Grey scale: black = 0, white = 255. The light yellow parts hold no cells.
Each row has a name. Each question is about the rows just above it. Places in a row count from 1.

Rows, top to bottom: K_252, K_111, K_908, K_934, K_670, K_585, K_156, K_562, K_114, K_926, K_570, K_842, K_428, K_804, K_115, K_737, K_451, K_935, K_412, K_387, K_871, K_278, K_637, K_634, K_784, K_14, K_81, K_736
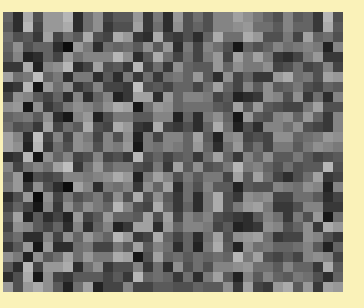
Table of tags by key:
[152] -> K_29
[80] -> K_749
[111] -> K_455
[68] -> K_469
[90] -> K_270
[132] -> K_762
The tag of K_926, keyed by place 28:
K_749
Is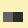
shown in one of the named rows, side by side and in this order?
yes

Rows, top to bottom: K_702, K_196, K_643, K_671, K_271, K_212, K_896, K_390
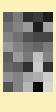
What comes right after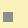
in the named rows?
[131]
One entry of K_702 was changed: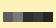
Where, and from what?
5, [29]
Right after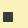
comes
[29]
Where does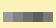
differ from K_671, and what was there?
4, [102]
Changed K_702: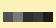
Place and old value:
1, [93]

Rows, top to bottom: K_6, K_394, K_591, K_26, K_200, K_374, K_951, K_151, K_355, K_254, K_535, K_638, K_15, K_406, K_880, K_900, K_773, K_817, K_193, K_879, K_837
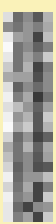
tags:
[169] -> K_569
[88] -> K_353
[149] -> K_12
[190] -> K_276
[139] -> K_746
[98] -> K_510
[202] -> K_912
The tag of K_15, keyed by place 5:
K_510
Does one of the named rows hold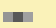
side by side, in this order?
no

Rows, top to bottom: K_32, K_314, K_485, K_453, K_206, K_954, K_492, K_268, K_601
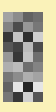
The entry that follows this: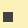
[187]
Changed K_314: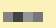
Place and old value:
2, [76]
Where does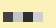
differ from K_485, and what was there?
1, [55]

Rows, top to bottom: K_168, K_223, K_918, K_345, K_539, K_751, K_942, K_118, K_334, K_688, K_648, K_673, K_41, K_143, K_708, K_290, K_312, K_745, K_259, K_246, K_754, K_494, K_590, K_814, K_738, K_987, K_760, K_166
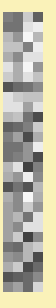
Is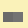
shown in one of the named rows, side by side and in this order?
yes
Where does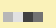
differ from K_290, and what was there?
4, [127]
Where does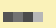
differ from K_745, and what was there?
3, [84]
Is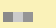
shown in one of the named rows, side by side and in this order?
yes
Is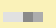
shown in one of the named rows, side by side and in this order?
no
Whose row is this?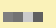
K_168

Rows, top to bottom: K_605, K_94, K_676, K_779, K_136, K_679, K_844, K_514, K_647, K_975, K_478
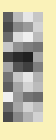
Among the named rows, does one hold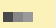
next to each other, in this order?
yes
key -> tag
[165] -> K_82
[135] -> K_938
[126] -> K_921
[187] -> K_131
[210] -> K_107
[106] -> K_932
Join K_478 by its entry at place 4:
K_107
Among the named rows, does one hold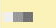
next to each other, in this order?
yes

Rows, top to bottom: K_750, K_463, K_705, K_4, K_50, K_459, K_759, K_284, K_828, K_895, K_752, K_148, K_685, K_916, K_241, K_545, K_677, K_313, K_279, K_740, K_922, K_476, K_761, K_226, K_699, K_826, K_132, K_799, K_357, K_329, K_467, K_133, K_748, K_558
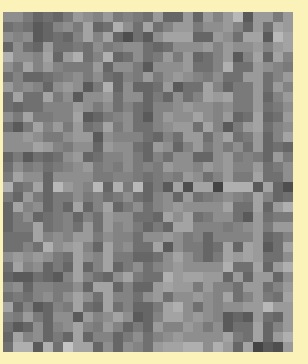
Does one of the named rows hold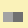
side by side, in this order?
yes
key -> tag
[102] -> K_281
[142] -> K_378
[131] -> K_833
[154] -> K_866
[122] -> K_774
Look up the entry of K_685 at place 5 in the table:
K_774
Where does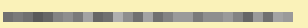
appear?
K_463
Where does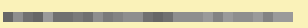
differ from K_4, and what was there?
29, [163]
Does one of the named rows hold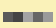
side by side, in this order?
no

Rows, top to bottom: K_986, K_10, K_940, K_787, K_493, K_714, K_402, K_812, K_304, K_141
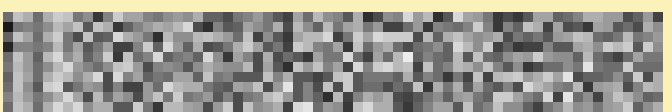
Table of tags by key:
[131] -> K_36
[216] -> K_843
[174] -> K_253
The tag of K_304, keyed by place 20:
K_36
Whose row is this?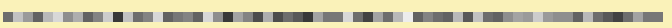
K_493
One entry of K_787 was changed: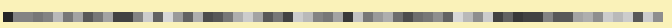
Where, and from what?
37, [109]
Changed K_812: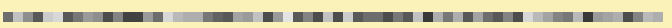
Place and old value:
40, [109]

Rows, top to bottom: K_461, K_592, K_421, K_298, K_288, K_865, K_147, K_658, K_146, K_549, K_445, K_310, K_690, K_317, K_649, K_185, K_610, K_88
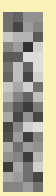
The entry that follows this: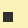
[208]
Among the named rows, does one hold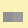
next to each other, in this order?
no
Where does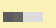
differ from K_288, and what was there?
2, [91]
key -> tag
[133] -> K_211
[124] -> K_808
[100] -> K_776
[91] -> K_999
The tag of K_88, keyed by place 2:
K_211
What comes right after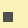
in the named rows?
[156]
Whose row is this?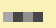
K_445
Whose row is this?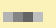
K_146

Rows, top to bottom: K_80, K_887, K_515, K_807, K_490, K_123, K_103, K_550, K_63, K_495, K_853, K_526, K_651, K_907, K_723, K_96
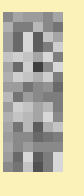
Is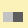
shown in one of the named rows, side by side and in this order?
no
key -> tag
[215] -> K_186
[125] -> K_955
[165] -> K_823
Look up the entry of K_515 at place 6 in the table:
K_823
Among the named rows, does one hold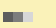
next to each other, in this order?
yes
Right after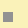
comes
[105]
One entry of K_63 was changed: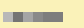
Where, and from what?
3, [156]

